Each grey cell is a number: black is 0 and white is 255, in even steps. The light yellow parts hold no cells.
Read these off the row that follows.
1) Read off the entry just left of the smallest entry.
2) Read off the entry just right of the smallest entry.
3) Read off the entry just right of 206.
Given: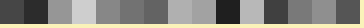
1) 162
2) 184
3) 135

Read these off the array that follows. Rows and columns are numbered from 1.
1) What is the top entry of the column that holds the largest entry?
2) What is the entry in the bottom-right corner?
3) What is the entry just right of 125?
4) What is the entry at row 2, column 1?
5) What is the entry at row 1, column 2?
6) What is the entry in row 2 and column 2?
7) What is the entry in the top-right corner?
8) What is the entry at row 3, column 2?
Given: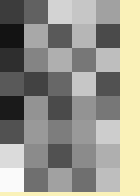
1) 60
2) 190
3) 153
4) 19
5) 97
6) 168
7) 161
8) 132

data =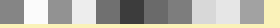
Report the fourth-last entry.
125
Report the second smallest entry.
106
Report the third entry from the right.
216

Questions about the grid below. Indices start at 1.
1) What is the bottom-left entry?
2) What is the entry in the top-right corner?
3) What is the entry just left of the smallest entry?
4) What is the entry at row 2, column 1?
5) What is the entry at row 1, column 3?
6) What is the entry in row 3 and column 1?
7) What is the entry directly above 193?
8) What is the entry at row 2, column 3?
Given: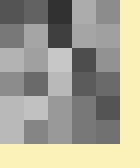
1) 185
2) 140
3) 98
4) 120
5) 49
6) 179
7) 106
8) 63

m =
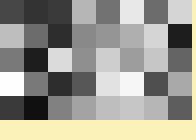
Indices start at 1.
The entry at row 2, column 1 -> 190
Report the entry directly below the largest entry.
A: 58
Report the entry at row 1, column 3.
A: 58
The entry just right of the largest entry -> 121
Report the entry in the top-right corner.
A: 213
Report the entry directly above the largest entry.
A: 121
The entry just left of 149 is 137
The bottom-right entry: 93
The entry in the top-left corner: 71
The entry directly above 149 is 114

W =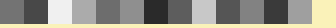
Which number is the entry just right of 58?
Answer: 159
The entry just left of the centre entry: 143

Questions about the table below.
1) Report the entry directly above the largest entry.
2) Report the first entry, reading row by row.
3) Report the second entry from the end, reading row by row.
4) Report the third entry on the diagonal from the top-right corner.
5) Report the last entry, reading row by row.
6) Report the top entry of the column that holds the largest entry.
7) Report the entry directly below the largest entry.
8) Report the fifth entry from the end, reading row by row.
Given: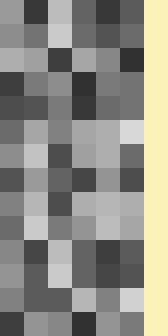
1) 115
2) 154
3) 148
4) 166
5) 122
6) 91
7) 107
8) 148

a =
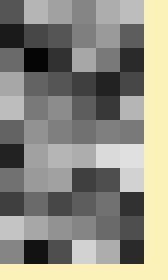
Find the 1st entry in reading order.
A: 85
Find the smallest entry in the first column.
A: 26
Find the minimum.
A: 5
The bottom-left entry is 133
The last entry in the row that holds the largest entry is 224
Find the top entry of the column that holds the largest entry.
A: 189
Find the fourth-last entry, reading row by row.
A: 78
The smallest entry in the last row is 18
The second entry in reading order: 181
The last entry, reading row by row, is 42
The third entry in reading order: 161
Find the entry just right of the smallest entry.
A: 49
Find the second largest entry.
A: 218
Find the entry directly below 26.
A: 106

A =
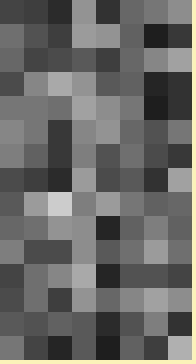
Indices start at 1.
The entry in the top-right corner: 141
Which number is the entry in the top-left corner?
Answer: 68
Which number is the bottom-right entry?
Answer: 176
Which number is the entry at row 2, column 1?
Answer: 111
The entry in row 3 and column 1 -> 103
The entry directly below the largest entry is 147
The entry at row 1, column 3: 43
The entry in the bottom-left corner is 118
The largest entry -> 204
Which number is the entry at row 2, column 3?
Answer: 62
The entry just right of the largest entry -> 126

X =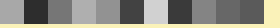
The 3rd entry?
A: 118
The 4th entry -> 175
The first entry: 168

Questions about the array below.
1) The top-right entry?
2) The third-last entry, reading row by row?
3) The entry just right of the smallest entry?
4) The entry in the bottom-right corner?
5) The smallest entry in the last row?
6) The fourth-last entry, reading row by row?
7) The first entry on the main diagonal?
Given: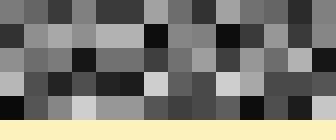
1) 128
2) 80
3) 86
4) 199
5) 8
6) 14
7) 121
